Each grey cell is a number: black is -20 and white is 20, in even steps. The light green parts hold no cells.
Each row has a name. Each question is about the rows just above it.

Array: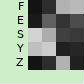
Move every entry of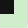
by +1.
[-16]
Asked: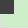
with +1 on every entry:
[-9]
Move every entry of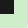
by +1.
[-15]
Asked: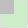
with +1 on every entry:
[11]
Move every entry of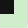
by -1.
[-18]
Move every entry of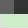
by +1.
[ -4 -11]
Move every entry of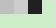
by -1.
[  9  11 -16]

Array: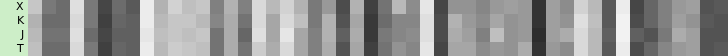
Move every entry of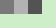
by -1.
[-2  7 -8]
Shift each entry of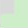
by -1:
[13]
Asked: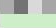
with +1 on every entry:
[ 8 -1 15  7]
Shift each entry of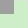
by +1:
[6]
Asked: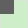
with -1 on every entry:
[-6]
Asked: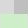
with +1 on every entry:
[15 11]

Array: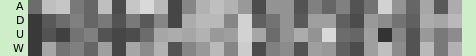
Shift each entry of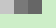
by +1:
[12  0 -3]
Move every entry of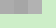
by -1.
[6 5 7]
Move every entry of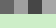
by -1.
[ -5   4 -10   5]

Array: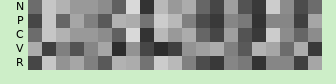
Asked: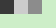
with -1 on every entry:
[-12  11   1]
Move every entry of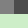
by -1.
[-1 -9]
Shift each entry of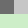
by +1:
[-2 12]
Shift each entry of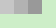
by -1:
[10  7  3]
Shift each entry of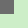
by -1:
[-4]
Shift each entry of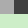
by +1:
[ 8 -9]

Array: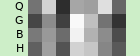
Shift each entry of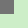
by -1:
[-3]
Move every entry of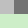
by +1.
[11 -1]

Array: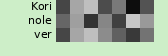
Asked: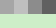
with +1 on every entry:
[ 7 11  3 -4]
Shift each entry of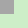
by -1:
[5]
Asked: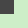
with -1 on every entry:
[-10]
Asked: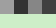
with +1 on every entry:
[  6 -11   2  -9]
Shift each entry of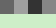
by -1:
[ -5   4 -13   0]
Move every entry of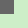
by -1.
[-5]
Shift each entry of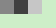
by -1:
[  0 -11  10]

